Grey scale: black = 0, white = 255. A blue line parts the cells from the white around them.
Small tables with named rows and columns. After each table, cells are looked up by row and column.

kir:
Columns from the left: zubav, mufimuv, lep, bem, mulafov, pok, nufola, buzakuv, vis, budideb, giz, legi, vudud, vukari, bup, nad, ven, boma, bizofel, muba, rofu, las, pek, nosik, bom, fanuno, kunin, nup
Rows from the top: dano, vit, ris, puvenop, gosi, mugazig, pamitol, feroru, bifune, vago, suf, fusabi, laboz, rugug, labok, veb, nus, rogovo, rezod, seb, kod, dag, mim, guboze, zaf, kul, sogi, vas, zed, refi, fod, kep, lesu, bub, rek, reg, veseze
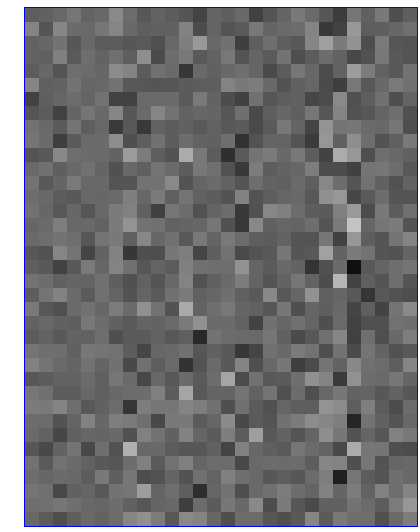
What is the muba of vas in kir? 108
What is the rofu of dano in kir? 106
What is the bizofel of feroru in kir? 103
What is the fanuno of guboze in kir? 79
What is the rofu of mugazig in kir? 102
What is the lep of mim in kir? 97
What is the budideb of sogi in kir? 104
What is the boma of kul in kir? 104
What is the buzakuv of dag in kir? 107
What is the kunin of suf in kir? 105
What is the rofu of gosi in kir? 103
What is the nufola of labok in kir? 123

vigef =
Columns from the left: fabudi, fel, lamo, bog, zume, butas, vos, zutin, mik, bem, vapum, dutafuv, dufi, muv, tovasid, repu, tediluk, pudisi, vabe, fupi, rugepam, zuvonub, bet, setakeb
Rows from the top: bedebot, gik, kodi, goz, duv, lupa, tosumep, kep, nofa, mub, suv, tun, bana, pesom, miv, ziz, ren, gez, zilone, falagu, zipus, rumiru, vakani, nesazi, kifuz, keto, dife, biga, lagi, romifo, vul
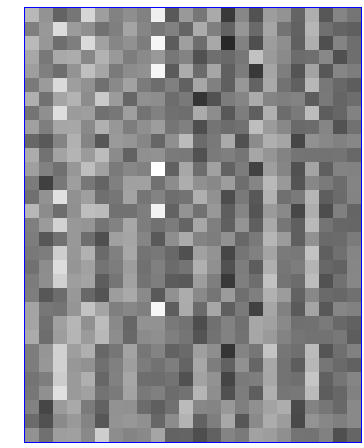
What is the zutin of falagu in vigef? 162
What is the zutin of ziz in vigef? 167
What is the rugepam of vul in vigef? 115
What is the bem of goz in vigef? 153
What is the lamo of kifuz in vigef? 209
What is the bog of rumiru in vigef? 149
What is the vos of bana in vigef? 128
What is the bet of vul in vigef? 79
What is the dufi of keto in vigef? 167
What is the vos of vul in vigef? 141
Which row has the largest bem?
tun

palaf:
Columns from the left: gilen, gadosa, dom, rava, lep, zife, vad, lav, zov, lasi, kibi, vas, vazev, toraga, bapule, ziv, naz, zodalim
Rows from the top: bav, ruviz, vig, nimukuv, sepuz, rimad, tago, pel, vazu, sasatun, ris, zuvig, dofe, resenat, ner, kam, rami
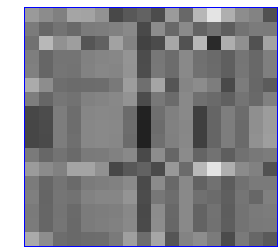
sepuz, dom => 117
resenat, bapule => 95
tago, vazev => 112
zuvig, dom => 129
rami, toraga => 123
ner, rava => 106

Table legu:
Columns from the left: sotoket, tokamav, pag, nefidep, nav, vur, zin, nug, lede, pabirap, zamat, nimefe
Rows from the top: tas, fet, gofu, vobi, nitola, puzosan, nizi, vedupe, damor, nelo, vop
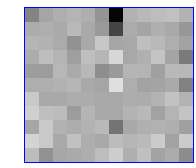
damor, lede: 176
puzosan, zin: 223
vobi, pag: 180
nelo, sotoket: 211
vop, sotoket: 189
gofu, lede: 191
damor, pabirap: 178
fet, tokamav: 174
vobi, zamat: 164
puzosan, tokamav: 175
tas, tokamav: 165
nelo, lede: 186
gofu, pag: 171
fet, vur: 154
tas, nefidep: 180
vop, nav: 174
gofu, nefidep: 146

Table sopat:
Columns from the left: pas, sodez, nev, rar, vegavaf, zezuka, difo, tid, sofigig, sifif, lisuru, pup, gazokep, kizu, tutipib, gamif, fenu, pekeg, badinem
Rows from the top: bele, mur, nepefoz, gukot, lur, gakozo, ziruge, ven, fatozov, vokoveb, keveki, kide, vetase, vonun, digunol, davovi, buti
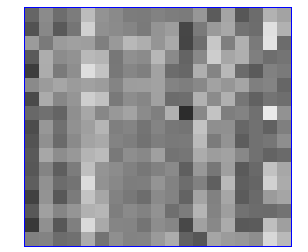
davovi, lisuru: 134
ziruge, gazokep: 177
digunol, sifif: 146
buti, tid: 131
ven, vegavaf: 167
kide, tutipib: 159
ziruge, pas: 74
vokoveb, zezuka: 169
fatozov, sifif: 132
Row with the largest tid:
nepefoz

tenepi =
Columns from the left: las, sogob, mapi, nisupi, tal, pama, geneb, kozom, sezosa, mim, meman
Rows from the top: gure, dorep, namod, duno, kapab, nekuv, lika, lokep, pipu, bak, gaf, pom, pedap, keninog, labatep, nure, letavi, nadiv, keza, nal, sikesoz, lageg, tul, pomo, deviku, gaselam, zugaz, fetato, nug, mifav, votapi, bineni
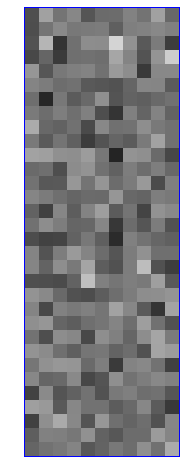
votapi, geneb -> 87
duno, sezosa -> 83
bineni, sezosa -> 143
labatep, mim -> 146
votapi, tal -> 145
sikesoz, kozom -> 124
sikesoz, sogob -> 137
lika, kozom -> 99
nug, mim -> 91
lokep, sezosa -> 100
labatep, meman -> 137

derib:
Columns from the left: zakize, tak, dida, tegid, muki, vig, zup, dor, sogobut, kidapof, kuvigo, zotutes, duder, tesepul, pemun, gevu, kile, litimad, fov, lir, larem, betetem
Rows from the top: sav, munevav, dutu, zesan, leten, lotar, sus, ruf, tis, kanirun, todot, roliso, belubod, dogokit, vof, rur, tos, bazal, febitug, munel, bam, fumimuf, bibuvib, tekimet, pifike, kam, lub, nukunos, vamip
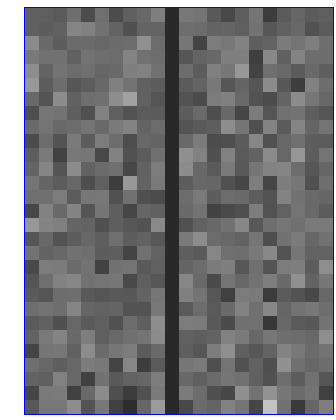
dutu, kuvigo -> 41
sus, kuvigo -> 41
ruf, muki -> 80
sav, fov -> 91
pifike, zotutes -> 94
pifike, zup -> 119
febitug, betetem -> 142
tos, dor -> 93
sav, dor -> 96
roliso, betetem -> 102
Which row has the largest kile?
kanirun

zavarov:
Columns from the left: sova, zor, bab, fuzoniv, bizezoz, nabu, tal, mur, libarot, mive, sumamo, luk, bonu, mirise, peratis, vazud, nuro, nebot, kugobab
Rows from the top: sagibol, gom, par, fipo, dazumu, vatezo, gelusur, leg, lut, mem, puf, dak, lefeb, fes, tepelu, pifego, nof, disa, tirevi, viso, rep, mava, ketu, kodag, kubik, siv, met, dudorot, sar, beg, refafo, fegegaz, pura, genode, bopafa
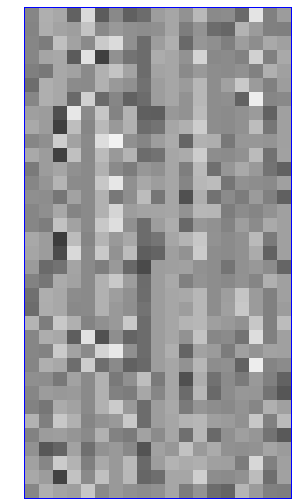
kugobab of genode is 161
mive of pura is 157
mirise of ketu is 159
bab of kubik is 203
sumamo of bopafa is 166
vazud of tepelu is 140
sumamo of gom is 166
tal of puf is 153
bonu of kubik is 162
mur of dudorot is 124
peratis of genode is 139
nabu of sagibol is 92
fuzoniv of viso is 162
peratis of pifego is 131
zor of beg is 127
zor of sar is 118
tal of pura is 153
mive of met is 122
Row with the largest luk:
fegegaz

